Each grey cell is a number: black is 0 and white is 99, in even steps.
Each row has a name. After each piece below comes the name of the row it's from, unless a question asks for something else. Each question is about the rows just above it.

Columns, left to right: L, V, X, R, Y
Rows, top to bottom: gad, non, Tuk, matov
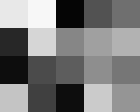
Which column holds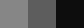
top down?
X
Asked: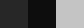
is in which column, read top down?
L
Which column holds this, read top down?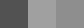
R

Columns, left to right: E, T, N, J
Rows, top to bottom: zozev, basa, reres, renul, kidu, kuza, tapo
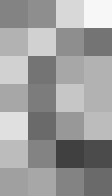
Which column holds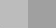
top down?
E
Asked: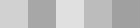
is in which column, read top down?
E

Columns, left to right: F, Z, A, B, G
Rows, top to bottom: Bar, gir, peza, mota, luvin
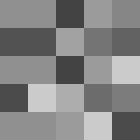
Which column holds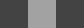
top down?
A
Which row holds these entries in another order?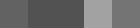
gir
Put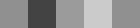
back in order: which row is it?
peza
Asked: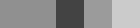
peza
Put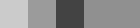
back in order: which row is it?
peza
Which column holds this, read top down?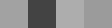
A
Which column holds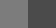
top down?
G

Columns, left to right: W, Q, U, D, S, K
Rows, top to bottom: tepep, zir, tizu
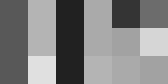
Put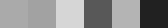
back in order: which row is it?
zir
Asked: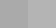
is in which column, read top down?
D
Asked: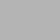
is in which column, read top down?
Q
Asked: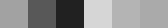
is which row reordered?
zir

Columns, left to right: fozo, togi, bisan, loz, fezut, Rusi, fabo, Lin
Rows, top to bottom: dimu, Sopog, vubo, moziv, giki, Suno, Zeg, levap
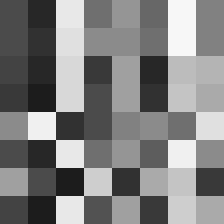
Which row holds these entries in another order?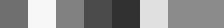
Sopog
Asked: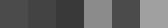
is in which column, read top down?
fozo
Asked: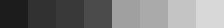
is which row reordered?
moziv
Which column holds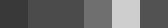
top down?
loz
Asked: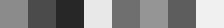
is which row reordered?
Suno
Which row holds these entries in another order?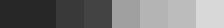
vubo

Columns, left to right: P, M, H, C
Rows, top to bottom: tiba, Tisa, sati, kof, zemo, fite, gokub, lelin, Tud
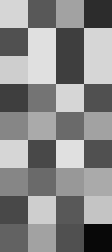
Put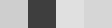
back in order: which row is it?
sati
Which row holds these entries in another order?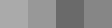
gokub
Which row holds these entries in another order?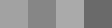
zemo
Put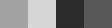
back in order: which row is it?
tiba
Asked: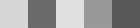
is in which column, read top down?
H
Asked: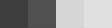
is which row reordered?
Tisa
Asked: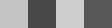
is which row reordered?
lelin

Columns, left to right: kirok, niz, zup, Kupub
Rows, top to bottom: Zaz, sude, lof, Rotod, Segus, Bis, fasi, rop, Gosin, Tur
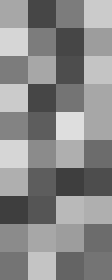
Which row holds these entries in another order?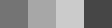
Rotod
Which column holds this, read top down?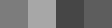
niz
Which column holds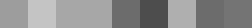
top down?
Kupub
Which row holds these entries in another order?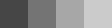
Rotod
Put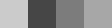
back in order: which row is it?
Zaz
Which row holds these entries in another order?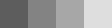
Segus

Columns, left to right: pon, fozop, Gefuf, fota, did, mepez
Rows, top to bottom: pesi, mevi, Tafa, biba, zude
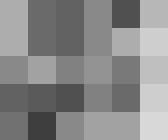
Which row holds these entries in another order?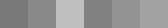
Tafa
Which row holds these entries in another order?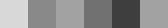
zude

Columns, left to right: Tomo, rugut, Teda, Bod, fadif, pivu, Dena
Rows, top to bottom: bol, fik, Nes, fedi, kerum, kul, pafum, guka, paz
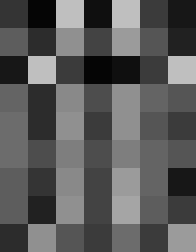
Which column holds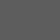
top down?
Tomo
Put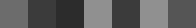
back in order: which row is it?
kerum
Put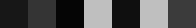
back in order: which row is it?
bol

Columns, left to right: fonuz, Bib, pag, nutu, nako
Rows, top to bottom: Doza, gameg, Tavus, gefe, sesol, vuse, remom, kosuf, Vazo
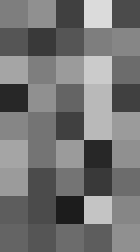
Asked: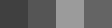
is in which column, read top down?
pag
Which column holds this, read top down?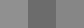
nako
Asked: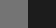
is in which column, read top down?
pag

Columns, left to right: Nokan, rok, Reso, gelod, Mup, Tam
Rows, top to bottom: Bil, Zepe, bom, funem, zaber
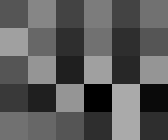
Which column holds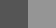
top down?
Tam
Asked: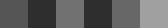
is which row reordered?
Zepe

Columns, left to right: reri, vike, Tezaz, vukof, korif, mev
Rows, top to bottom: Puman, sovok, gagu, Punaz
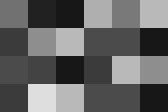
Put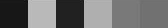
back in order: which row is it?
Puman
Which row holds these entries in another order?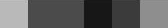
sovok
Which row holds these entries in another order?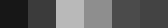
gagu
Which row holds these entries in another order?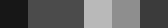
sovok

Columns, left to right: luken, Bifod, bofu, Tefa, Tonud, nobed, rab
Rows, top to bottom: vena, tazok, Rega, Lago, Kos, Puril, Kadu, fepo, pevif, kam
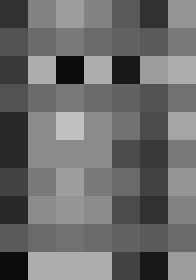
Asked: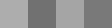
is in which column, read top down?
rab
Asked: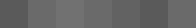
pevif
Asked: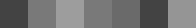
Kadu
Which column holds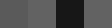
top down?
Tonud
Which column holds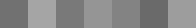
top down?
rab
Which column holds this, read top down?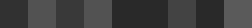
luken
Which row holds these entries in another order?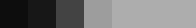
kam

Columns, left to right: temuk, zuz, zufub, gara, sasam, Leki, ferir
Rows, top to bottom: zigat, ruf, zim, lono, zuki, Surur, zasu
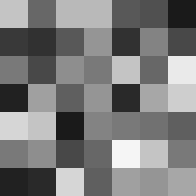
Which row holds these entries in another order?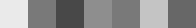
zim
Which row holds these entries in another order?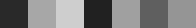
lono

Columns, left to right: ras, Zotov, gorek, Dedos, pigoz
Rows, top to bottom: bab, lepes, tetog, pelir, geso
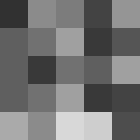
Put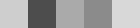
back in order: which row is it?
geso
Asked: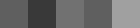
tetog
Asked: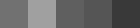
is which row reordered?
lepes
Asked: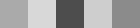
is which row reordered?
geso

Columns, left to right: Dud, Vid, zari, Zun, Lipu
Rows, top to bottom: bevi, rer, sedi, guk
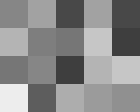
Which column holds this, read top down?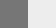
Dud
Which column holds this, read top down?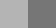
Dud
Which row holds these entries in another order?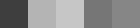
sedi
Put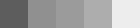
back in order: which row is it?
guk
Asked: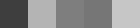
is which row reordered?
rer

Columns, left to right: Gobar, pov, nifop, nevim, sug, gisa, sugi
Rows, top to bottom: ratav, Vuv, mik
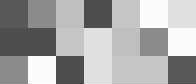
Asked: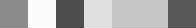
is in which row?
mik
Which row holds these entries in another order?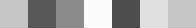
mik
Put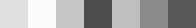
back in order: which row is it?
ratav
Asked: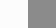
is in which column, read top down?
gisa
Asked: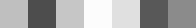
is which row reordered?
ratav

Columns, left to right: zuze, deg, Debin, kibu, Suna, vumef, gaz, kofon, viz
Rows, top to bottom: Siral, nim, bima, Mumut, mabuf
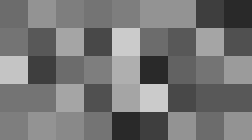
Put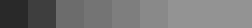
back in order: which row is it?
mabuf
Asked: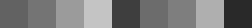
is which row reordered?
bima
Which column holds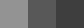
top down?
deg
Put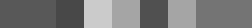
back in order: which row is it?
Mumut
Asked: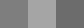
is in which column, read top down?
Debin
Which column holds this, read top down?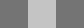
zuze
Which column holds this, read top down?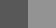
viz

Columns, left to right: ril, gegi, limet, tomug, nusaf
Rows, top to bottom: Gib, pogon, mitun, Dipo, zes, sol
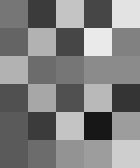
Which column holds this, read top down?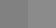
nusaf
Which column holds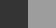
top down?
nusaf
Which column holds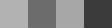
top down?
gegi
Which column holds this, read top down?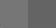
ril
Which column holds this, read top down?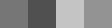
limet

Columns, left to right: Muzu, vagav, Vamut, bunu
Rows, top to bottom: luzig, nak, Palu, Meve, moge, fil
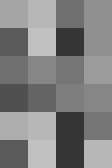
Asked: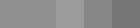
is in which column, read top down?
bunu
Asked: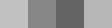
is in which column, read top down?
vagav
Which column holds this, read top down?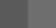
Muzu
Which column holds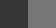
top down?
Vamut

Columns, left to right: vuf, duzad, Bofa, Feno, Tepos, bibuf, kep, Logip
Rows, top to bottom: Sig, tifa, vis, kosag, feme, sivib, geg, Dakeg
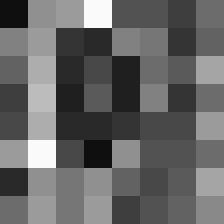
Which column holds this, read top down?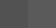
kep
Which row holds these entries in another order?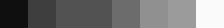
Sig

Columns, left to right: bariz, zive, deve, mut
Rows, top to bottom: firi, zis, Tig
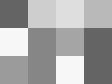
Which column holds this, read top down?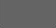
mut
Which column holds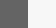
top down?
bariz
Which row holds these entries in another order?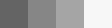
zis
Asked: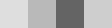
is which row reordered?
firi
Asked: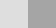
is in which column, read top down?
deve
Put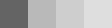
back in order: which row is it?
firi

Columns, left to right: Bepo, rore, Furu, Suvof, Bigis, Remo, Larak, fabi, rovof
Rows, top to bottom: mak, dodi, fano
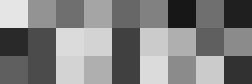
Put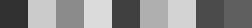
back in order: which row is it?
fano
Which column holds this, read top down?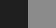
rovof

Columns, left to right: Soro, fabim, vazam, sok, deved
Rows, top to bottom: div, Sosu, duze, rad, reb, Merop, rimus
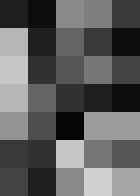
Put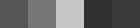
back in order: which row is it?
Merop
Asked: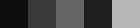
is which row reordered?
Sosu
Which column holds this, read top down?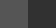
vazam
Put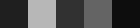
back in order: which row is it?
rad

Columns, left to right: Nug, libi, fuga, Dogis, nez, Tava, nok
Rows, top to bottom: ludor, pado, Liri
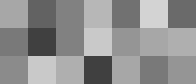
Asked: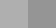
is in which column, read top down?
nok
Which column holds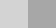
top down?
Tava
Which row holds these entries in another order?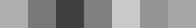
pado
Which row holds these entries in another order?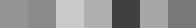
Liri
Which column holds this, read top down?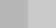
Dogis

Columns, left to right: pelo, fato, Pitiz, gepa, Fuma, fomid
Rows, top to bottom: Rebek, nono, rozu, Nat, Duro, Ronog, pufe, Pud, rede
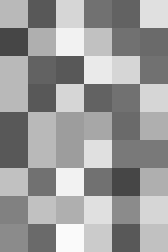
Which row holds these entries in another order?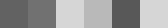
Nat
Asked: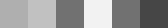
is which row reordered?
pufe
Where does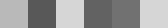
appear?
Nat
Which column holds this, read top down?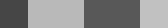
pelo
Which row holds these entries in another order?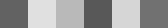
Rebek

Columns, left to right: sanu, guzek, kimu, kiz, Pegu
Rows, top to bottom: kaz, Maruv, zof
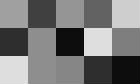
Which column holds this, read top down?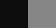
kimu
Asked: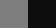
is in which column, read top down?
Pegu
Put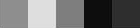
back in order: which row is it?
Maruv
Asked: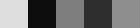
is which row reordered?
Maruv

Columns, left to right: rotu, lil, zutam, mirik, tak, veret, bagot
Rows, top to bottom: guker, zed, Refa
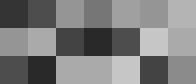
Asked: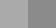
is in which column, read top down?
bagot
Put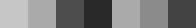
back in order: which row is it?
Refa

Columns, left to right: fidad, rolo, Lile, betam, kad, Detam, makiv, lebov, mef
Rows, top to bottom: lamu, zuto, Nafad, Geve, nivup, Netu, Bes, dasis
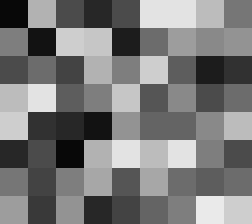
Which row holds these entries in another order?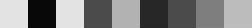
Netu
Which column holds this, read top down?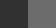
mef
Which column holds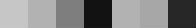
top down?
betam
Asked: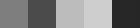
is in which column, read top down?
fidad
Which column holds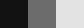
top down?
rolo
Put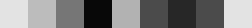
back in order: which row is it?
lamu

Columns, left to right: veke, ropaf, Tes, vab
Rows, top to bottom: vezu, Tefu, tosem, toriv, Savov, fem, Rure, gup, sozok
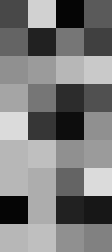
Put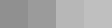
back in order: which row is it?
fem
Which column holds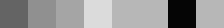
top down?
veke
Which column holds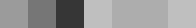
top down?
ropaf
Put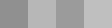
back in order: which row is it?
fem

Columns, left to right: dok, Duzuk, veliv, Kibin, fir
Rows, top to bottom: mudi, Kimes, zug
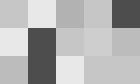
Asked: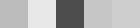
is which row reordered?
Kimes
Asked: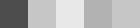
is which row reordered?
mudi
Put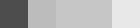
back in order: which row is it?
zug
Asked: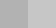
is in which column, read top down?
veliv
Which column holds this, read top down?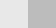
dok
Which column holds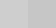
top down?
Kibin
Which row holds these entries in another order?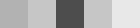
mudi

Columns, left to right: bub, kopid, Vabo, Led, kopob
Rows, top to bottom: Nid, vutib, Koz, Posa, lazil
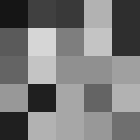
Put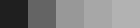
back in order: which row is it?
Posa
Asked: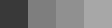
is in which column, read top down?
Vabo
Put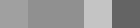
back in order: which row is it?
Koz
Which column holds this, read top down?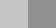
Led
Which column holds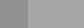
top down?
Vabo

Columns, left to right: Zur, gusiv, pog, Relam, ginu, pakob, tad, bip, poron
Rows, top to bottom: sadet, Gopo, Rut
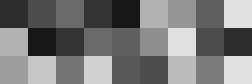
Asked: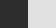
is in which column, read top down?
poron
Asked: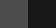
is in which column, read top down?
gusiv
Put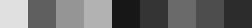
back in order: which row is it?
sadet
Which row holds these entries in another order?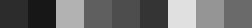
sadet

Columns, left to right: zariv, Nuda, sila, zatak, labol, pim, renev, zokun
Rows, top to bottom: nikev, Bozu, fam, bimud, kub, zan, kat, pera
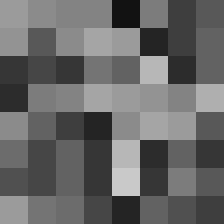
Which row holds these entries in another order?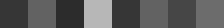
zan
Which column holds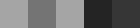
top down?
zatak
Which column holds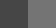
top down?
Nuda
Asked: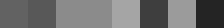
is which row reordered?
kub
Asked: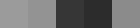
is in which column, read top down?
zariv

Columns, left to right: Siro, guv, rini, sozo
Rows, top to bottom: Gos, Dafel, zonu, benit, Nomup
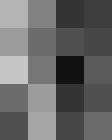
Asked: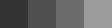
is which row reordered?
benit
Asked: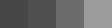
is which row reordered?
Dafel
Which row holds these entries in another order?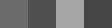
Nomup
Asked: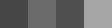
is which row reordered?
Nomup
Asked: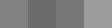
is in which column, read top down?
guv
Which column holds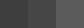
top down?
sozo
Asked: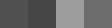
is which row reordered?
Dafel

